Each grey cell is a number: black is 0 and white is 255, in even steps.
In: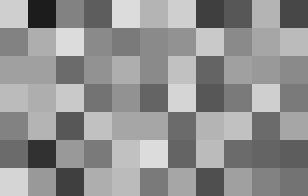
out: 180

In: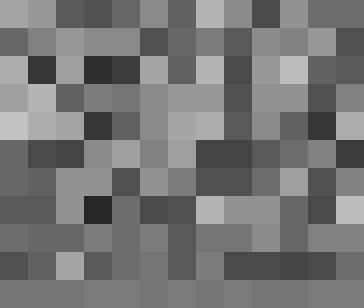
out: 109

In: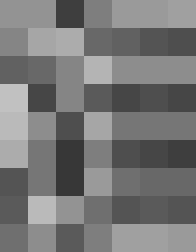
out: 154

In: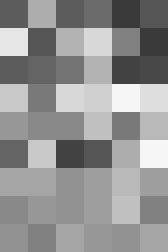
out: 58

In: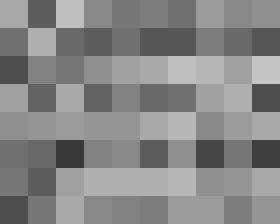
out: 136

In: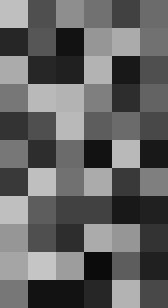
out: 65

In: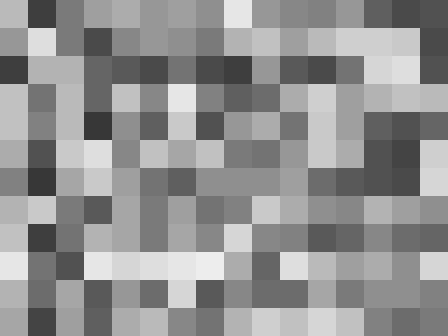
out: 74

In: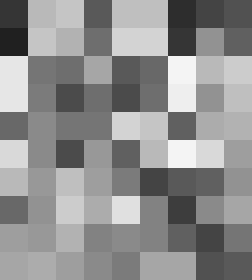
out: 68
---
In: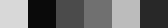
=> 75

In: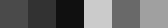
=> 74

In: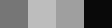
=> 159

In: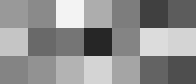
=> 78

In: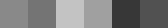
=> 116

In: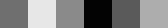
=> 111
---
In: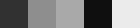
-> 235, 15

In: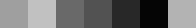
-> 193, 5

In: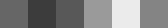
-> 235, 60

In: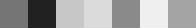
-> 239, 33

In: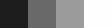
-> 254, 29

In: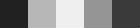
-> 239, 33

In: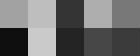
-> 202, 15

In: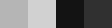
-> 209, 19

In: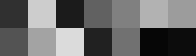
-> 219, 6
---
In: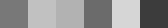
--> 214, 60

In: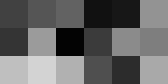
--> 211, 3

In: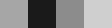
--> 207, 26

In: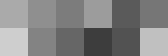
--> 206, 61

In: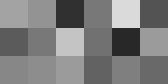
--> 218, 40

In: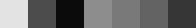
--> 227, 11

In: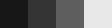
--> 232, 23

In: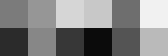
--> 241, 11
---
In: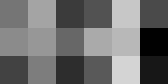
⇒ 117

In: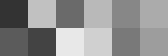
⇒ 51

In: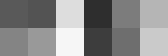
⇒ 89

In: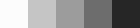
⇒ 252

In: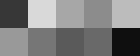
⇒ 55

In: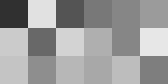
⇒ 48

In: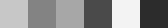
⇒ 199

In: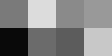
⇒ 122
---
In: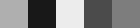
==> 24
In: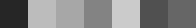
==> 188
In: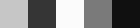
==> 53
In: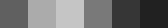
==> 171
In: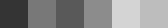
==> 120
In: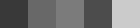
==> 104
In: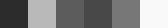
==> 185
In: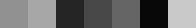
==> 167
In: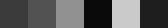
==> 82
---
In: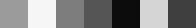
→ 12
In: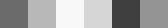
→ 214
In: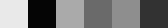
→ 106
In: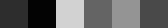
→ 100
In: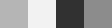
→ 242
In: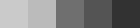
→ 111
